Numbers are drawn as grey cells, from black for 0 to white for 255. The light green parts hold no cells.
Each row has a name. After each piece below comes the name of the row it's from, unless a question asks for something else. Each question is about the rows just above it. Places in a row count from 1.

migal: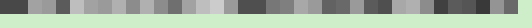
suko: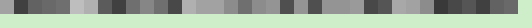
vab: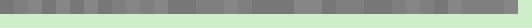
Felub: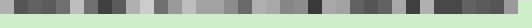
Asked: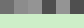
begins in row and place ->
suko, 18
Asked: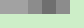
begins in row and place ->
suko, 15
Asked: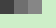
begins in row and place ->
suko, 9
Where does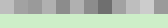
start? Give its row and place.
migal, 6
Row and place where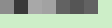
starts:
Felub, 22
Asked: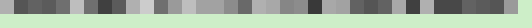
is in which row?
Felub
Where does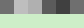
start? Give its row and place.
suko, 5

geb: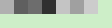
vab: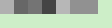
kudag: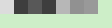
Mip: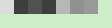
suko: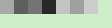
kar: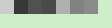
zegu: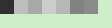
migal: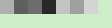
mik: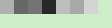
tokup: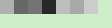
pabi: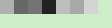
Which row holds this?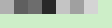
migal
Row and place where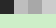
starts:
tokup, 4

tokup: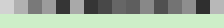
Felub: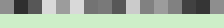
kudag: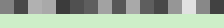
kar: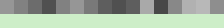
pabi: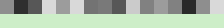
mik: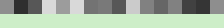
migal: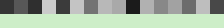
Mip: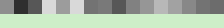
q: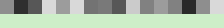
pabi
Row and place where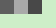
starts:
kar, 10
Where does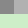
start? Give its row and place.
kar, 13

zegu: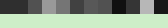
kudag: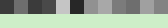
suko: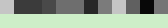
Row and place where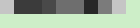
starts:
suko, 1
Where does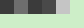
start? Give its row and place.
kudag, 1
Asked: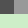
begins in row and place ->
zegu, 3
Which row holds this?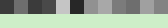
kudag

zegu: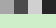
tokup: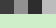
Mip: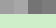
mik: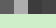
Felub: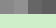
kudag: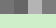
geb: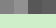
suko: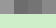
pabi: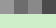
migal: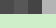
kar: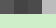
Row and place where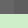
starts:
Felub, 3
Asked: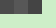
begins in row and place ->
migal, 1

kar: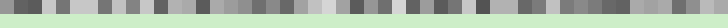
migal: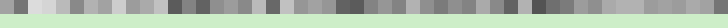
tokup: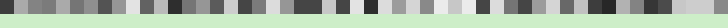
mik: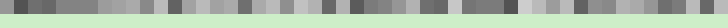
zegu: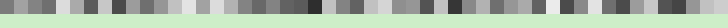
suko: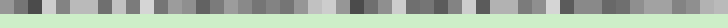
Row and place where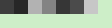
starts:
tokup, 43
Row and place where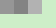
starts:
migal, 28

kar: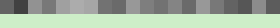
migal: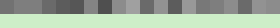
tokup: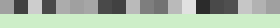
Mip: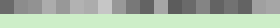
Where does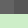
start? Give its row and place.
kar, 17
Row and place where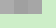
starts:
tokup, 5

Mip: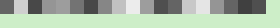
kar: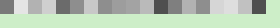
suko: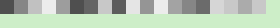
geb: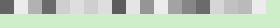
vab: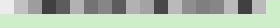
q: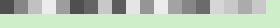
suko
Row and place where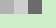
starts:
kar, 3
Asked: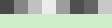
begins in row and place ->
Mip, 7
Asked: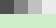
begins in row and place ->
suko, 1

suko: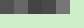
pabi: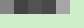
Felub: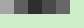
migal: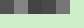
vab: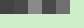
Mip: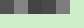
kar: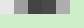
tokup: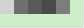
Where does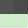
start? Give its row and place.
pabi, 3
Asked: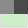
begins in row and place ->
vab, 3
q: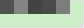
Mip
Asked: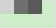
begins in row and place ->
tokup, 1
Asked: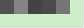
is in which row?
migal

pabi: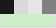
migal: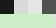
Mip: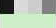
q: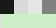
pabi
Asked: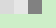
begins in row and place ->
pabi, 2
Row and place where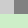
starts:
Mip, 3
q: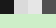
migal

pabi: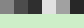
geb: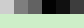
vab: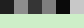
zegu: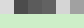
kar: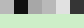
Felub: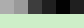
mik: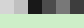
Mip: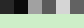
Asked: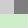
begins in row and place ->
geb, 1
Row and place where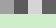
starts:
Mip, 3
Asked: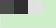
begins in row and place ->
pabi, 2
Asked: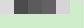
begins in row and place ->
zegu, 1

